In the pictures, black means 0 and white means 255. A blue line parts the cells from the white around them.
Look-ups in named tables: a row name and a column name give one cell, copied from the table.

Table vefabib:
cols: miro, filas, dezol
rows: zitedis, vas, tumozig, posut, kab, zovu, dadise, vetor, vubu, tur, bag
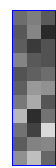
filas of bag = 190
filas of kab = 96
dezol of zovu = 145
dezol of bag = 103
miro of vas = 88
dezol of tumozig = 82
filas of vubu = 65
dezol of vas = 41
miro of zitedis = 109
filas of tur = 130
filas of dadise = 170
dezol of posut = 82
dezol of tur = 135
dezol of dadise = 85
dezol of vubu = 218
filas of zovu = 153
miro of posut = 132
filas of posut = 89
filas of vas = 133
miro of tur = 92

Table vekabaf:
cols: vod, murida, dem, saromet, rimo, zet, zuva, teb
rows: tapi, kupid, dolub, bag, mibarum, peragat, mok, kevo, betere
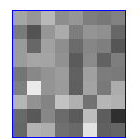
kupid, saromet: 171
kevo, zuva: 93
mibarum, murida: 136
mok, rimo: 176
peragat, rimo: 95
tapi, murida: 150
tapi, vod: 165
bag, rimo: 91

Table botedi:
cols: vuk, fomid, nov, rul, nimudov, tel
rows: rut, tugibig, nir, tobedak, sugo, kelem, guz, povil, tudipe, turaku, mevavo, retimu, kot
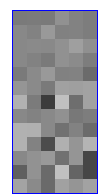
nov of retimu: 106
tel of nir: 144
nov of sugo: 153
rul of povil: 145
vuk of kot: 163
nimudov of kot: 149

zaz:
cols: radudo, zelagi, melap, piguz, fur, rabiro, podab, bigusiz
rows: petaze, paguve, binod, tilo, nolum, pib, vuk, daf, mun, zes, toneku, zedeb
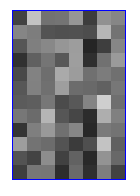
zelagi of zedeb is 119
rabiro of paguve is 77
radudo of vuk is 91
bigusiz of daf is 128
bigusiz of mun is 115
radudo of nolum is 73
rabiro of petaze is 61
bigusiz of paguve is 115
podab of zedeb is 126
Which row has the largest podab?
vuk

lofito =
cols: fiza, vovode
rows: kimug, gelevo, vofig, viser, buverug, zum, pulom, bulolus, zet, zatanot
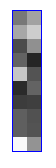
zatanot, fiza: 249
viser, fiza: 98
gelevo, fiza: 167
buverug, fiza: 198
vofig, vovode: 144
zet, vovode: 83
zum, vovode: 99
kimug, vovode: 162
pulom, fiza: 60
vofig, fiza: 75
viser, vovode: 37
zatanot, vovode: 147
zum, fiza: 42
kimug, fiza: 120
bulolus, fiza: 95
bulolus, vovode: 81
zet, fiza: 95

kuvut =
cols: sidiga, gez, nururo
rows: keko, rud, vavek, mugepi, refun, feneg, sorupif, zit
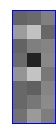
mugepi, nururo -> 136
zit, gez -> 154
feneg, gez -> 96
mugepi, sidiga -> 107
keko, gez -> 106
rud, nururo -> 103
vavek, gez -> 127
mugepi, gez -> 34
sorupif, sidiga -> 104
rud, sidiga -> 156
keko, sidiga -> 100
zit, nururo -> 126
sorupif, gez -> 119
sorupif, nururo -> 139
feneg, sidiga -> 104

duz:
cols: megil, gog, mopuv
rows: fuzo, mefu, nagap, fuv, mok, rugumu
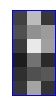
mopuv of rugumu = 51
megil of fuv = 28
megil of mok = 47
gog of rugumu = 164
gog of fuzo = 188
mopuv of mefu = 155
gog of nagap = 233
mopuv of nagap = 160
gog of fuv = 114
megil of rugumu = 55
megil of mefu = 79
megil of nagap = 59
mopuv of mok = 88

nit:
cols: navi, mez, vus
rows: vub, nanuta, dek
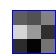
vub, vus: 130
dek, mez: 4
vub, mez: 81
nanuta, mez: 153
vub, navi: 94
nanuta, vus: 47
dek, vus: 115
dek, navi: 44
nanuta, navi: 213
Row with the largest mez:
nanuta

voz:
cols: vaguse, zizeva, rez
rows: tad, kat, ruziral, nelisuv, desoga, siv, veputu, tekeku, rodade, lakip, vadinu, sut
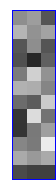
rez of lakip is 236
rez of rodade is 159
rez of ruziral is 85
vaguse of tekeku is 53
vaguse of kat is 181
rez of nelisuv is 96
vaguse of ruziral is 86
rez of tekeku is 115
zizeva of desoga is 208
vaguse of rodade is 52
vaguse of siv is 177
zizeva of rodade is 121
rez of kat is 163
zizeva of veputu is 92
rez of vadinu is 170
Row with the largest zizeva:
tekeku

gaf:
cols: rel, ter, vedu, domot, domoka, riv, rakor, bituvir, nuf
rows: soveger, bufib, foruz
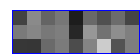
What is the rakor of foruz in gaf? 204
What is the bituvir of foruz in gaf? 83
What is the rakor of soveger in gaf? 80
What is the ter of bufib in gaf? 134
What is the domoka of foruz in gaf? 76
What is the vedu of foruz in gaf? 106
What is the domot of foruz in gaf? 123
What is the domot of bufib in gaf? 126
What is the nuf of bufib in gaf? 127
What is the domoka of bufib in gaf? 39
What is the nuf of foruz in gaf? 126
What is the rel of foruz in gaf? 55
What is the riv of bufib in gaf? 151
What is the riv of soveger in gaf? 105
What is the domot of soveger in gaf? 119
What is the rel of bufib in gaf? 122
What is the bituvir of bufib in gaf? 142
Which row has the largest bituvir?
bufib

